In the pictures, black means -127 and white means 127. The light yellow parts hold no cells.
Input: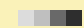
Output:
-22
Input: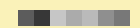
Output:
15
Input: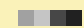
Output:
-56
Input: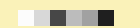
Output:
33
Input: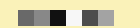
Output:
-50
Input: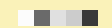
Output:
76
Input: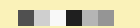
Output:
53
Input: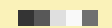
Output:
121
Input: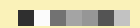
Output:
-43
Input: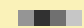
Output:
-15
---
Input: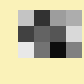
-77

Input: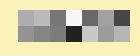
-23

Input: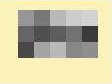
57

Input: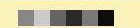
-86

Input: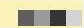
26

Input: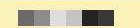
68

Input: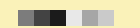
104
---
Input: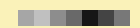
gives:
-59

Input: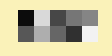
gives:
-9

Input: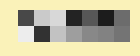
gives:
-99

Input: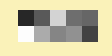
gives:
-17

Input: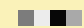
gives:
-120

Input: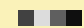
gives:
-32
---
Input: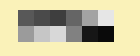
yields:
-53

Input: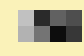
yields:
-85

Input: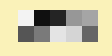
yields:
-111

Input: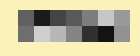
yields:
-100

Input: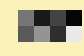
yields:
-102

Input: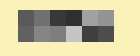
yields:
-15

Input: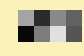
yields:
-84

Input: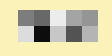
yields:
-23

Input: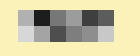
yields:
-98

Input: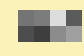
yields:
-3
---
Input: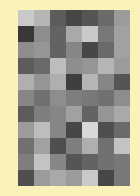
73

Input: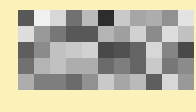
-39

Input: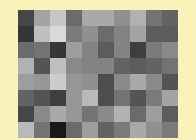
-57

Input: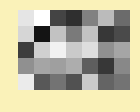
101

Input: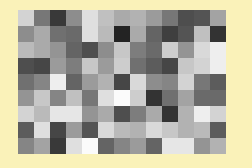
83
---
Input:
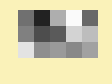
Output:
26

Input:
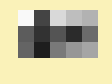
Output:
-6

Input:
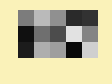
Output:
30

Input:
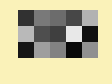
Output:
2

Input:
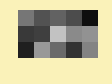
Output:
-21

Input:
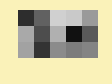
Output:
11
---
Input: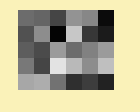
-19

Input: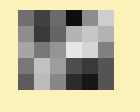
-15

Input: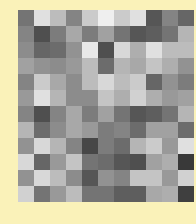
-11

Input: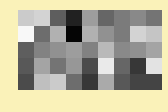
75

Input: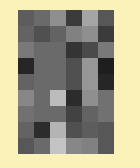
-34

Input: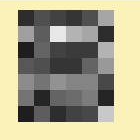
-82
